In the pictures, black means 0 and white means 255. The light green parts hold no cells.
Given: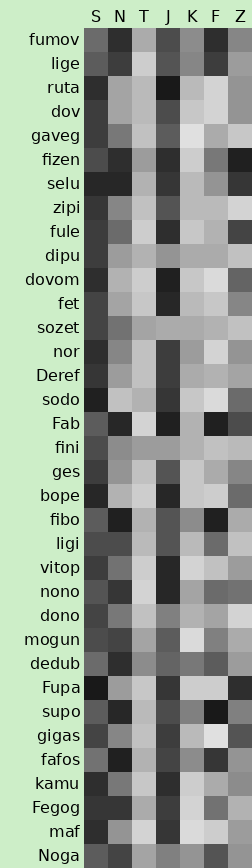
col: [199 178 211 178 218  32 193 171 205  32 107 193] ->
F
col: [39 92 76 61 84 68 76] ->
S
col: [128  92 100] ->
J

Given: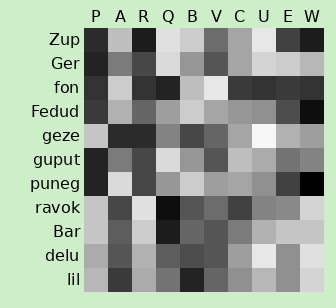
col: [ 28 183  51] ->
W
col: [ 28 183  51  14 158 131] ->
W
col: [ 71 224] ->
R
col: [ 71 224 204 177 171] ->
R
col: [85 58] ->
A

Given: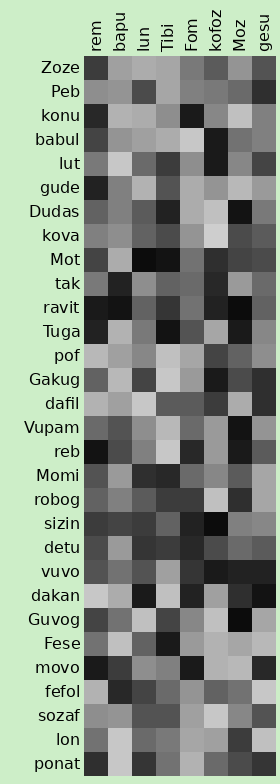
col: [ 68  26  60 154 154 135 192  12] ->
kofoz
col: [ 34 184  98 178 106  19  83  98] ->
rem
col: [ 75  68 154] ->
Moz

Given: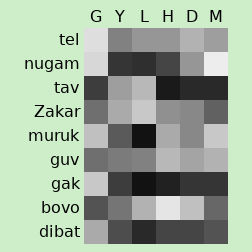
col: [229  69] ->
H
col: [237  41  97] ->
M

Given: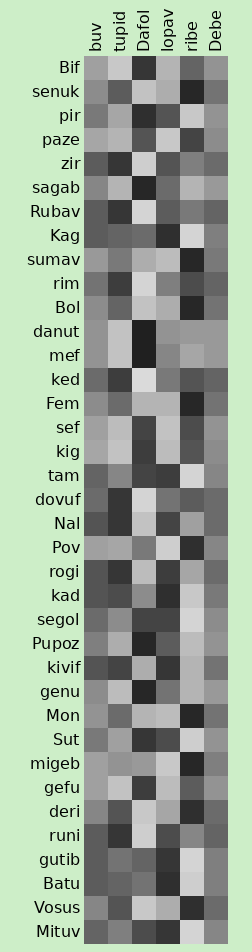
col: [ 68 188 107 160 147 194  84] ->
tupid
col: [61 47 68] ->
lopav
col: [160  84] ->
buv
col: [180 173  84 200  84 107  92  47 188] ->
lopav
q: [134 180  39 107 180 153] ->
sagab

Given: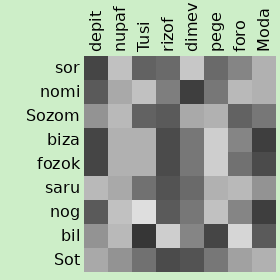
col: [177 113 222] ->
Tusi
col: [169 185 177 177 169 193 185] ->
nupaf
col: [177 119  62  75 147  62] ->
Moda
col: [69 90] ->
depit
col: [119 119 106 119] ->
dimev
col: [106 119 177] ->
pege
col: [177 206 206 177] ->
pege

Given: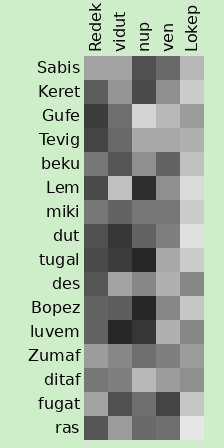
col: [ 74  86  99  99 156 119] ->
Redek
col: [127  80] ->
vidut

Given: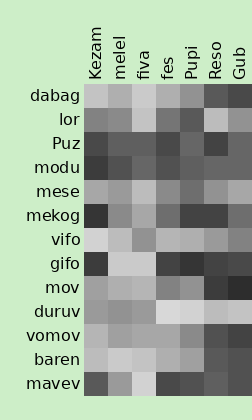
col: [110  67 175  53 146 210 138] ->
Pupi
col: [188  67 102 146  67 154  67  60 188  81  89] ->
Reso
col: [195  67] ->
Gub
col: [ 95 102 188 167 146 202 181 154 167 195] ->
fiva
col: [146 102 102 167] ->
Gub
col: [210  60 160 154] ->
Kezam

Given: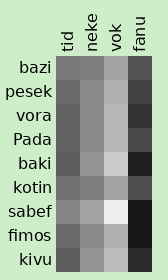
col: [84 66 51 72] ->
fanu
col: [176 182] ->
vok

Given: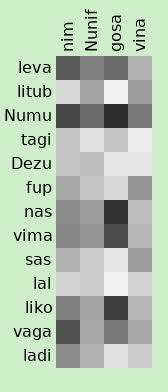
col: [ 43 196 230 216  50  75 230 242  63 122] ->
gosa
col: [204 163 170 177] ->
Nunif
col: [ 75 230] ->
gosa
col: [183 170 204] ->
vina
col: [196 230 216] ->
gosa
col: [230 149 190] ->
vina

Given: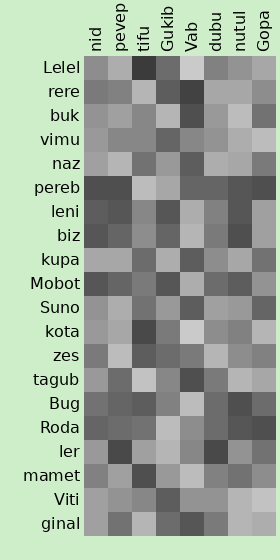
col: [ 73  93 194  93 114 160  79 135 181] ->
tifu
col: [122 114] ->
tifu
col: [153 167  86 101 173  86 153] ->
Gukib
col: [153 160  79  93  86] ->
nid
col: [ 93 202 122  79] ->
Vab

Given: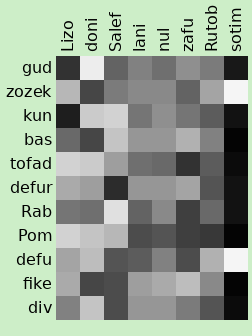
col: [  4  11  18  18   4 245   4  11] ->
sotim
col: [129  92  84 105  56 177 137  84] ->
Rutob
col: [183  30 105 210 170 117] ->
Lizo
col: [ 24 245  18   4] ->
sotim
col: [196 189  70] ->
doni
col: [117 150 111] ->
lani

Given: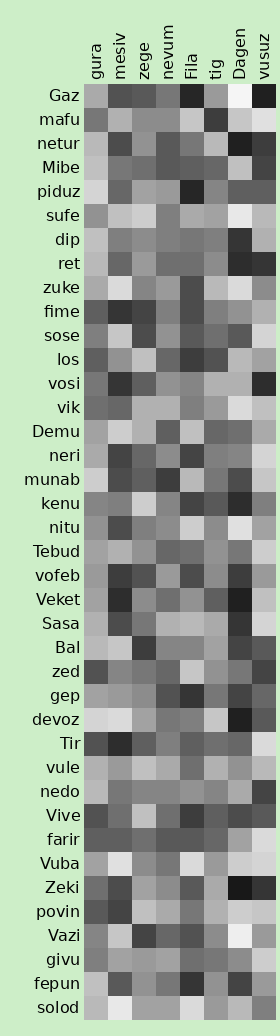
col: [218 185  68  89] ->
vusuz
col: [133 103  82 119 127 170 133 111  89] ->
nevum
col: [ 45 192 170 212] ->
vusuz
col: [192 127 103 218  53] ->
mesiv
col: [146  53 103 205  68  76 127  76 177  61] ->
mesiv
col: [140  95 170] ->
tig

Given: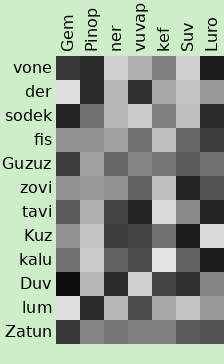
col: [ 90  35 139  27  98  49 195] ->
Suv
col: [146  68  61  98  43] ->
ner
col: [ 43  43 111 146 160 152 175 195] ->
Pinop

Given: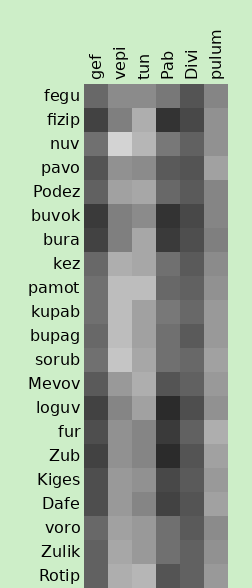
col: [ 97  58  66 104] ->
gef
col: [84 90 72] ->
Divi
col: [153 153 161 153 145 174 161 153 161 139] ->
pulum
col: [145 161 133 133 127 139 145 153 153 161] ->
pulum
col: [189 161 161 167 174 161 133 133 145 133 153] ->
tun
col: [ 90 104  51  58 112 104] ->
Pab
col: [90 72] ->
Divi

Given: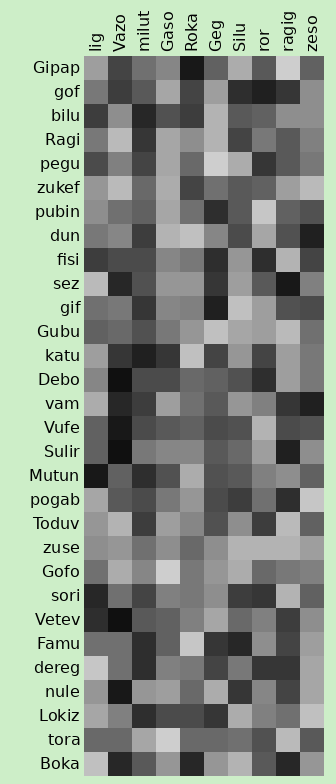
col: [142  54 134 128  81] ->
ror
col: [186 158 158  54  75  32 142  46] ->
ragig
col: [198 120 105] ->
Roka
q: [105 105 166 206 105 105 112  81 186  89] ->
tora
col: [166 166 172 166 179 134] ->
Gaso
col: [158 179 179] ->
Geg

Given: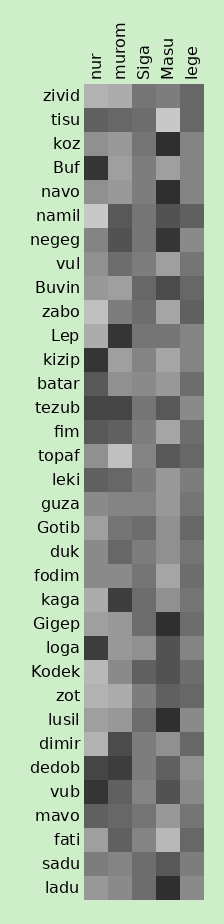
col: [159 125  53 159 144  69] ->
murom
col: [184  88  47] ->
Masu
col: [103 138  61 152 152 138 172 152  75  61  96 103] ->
murom
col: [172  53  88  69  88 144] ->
nur
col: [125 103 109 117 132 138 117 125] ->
Siga
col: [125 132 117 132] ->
Siga
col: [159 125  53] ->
murom

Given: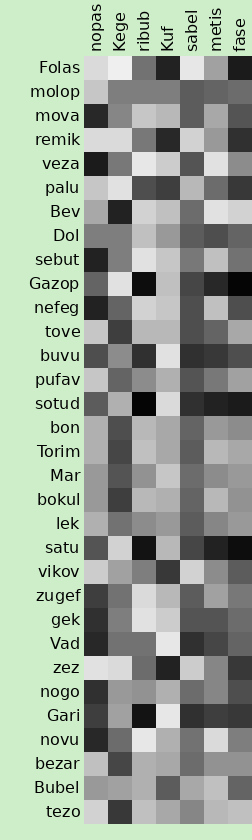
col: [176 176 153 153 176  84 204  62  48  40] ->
nopas
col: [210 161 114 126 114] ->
Kege
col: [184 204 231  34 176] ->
Kuf
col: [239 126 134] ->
Kege

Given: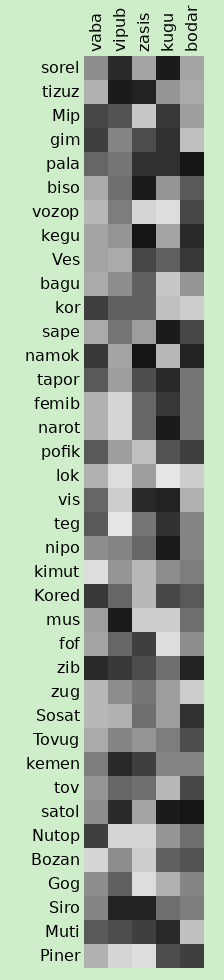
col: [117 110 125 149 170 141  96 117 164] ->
vipub
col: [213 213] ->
vipub
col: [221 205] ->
vipub
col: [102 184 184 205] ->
zasis
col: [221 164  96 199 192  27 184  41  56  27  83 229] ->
kugu
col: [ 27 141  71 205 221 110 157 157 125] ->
kugu

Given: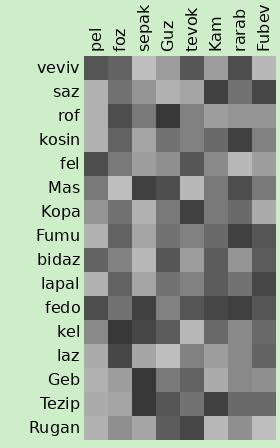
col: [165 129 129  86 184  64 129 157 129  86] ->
tevok
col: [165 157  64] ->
sepak

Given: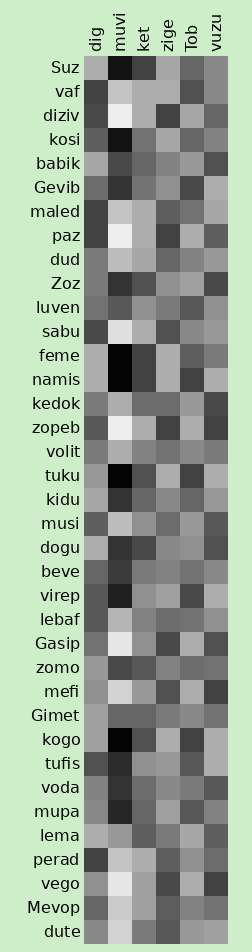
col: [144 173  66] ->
ket
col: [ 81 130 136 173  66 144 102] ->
dig
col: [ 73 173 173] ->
dig

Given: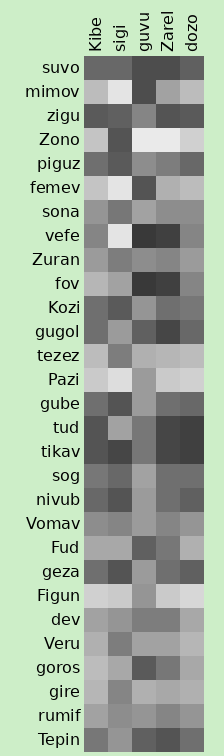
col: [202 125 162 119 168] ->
Zarel
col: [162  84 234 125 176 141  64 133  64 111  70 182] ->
Zarel
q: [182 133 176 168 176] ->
gire

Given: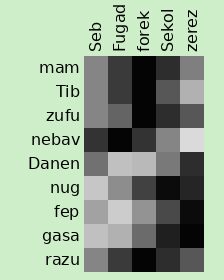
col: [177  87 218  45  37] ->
zerez
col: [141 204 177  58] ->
Fugad
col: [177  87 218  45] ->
zerez
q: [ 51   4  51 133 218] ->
nebav
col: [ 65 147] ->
forek
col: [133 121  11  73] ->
Sekol

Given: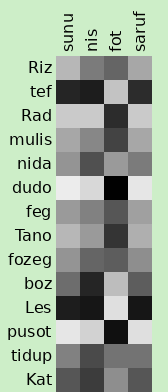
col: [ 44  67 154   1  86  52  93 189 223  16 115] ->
fot
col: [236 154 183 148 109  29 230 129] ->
sunu
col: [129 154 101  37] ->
nis
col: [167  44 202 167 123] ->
saruf
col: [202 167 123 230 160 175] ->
saruf
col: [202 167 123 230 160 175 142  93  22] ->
saruf

